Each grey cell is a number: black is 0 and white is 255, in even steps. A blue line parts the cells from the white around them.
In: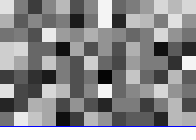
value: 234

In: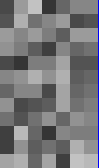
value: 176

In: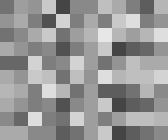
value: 170

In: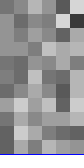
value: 170

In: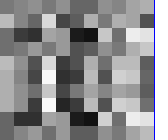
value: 133

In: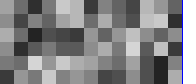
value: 150

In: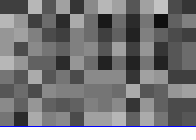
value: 43

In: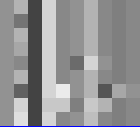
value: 223

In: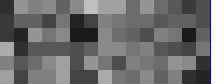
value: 67
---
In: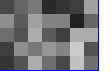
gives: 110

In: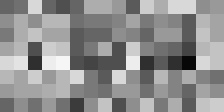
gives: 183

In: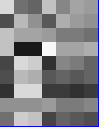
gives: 49

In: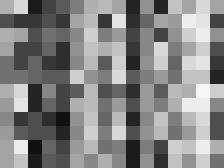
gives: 154

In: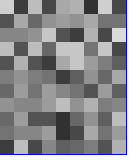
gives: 104
